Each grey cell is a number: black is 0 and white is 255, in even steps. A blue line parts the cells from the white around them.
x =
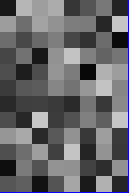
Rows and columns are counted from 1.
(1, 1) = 24
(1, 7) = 120
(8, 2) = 39
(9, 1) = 150
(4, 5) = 195
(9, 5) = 146
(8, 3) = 199
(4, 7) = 99
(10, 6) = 36
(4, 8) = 117
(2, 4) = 146
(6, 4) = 134
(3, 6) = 50
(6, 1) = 59
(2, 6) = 123
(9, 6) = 56
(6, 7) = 195
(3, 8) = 10
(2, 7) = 38
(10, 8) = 56
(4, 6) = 128
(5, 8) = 157
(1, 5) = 54
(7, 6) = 117
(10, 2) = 110
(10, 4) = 64
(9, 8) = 58
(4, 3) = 23
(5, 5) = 124

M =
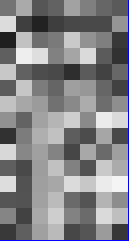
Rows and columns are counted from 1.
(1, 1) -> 116
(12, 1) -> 221
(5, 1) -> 200
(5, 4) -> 73
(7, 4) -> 113
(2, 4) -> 62
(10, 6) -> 168
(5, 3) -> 77
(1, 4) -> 98
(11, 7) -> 201
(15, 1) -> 57
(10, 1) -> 216
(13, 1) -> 85
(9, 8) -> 72
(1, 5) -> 162
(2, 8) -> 149
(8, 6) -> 138
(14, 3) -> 169
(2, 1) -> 220
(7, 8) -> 142
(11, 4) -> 193
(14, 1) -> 133
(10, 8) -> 159
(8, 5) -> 206
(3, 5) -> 201
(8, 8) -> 218
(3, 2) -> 194
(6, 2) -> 198
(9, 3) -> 175
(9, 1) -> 49
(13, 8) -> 141
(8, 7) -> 235
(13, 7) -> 180
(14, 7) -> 218
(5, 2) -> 97
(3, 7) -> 127

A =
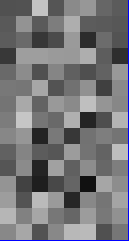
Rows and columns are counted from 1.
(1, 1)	81
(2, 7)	90
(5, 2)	140
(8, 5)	176
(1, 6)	151
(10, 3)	92
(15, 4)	136
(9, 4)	121
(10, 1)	97
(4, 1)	56
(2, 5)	174
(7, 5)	138
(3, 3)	55
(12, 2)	66
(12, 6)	17
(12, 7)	166
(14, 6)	156
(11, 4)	161
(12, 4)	72
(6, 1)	120
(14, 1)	182
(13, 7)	117
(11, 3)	36
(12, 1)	148
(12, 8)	141
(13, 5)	38
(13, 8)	164
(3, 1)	92
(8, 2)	198
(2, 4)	125
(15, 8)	118
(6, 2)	118
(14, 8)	145

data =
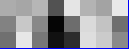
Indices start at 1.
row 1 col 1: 172
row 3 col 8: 138
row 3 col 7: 203
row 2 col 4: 5
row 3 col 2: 231
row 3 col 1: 112
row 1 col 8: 233
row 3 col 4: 17

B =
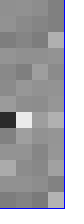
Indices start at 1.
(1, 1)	144
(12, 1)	145
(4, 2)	144
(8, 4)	177
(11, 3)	136
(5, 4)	139
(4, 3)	144
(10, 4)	150
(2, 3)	133
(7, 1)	155
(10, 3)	134
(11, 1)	171
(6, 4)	147
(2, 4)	128
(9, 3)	146
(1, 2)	145
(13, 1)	125

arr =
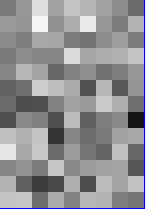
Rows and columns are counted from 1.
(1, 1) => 122
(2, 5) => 173
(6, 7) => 183
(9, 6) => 108
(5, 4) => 103
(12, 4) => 72
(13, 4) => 171
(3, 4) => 166
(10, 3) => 201
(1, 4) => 162
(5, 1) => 135
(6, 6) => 81
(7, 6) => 154
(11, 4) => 198
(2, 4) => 145
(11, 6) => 156
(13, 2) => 199
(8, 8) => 136
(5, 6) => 143
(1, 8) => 140
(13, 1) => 195
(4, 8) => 177
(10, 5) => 155
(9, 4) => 51
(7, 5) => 163
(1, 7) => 163
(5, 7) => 114
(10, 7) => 101
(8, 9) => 19
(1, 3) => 221
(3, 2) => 126
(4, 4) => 134
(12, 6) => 76
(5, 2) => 184

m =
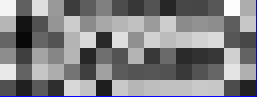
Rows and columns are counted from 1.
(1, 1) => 244
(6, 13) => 201
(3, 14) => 218
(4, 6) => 39
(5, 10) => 86
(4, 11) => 106
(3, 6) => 217
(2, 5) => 204
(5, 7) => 161
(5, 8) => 91
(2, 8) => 182
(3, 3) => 101
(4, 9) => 180
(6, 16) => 34
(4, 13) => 49
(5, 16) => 176
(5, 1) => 233
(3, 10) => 209
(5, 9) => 84
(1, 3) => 223
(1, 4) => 153
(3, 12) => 198
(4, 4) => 134
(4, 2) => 63
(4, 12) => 42
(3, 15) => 86
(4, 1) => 141
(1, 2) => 96

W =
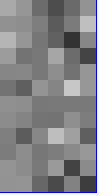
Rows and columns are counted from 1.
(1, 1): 169
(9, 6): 95
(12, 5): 130
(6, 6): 151
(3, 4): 97
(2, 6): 191
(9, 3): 135
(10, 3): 119
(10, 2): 141
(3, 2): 150
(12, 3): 103
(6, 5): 199
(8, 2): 132
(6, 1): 115
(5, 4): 142
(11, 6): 139
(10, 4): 125
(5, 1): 134
